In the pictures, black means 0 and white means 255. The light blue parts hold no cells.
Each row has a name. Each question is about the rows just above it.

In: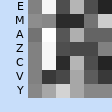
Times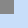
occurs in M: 1
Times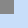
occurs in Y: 3
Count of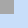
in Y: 2
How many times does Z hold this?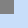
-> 2
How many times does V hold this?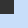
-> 0

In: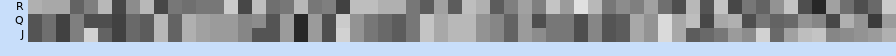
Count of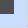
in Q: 6
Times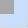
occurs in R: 2
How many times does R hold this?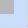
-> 5
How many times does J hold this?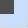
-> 2
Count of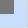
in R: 8

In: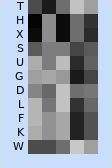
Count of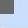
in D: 1
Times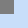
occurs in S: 2
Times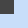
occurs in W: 0

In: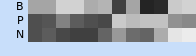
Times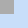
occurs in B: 1
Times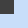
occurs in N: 2

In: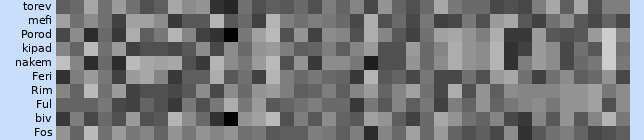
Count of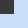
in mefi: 1
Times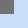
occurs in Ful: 1
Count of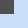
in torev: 6
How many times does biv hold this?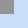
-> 4

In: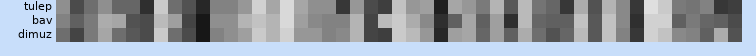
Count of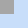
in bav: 2
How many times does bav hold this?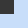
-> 0
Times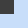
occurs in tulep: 2
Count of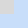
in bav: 1
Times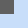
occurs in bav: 7

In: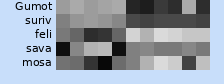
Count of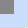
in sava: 3
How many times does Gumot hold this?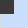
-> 1
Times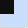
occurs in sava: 2

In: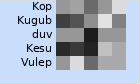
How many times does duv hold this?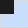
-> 1
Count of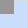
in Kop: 2
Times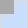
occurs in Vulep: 2
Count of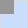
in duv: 4

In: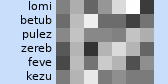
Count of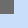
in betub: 3
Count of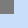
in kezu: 4
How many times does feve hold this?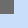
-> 0
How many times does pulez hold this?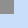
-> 0
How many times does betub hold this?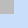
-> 1
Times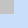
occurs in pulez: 2
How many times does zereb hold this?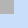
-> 3

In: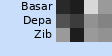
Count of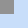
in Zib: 1
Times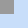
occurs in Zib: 2

